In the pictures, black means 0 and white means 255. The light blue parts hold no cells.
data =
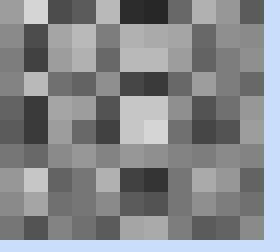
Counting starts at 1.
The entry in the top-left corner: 158
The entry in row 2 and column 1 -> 137
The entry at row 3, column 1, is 125
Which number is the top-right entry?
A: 90
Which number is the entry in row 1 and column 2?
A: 212
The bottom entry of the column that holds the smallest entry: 171
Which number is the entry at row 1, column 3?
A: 76
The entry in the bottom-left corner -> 119
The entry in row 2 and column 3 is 165
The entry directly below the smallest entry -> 171
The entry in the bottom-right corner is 137
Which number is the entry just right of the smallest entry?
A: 104
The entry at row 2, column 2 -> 76
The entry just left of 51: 64

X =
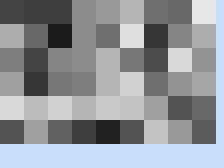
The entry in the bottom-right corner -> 91
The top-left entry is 68
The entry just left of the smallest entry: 104
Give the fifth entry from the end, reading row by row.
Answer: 33
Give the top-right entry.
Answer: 231
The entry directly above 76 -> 54
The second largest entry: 223
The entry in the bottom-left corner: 83
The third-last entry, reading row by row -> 195
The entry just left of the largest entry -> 104
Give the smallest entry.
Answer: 27
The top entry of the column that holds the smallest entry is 62
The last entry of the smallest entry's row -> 173

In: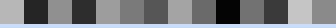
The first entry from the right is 138
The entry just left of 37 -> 183
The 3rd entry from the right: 58

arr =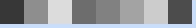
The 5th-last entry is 109
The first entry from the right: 76
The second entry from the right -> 204

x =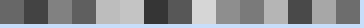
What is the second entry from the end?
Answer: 167
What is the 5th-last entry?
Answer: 122
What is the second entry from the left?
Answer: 67
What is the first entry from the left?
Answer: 103

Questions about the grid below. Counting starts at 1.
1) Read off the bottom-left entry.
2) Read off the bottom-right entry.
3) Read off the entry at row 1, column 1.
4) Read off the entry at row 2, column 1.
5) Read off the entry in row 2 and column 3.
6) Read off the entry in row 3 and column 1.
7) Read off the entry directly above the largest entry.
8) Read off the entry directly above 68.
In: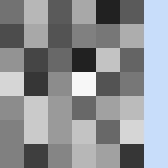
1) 127
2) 54
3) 113
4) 75
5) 83
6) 146
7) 33
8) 168

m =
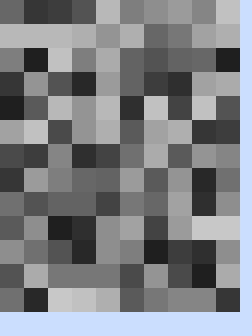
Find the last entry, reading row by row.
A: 55
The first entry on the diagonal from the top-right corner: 192
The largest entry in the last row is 200
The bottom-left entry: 112
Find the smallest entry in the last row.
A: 40
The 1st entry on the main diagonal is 104
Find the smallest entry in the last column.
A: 32
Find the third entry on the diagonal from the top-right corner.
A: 98
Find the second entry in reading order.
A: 55
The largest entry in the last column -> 200
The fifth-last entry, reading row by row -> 90
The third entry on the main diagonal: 192
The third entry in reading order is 61
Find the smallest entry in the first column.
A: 32
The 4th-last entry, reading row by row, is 118

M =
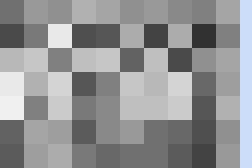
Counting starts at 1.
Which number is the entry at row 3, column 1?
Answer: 184
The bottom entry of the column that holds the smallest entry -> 65
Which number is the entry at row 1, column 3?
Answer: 144
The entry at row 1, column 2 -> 152
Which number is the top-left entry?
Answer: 112
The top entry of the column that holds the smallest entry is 128
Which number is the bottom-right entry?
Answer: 152
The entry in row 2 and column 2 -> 120
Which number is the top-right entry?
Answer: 164
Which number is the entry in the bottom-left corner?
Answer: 92
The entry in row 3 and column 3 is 128
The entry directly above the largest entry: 232
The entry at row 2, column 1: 73
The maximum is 239

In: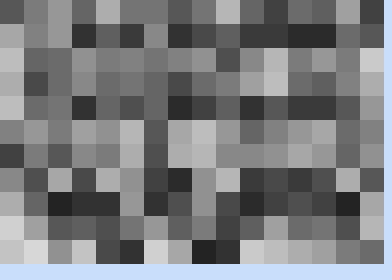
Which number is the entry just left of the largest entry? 195
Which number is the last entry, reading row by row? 108
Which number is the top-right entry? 65
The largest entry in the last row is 215
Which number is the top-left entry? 87
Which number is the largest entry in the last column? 202
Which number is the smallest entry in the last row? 35
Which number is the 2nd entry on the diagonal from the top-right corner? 108
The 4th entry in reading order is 101
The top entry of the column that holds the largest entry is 122
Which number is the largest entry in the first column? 208
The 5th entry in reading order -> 174
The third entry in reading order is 151
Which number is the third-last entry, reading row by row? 159
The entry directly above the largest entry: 159
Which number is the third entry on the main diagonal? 108
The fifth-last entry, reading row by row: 189
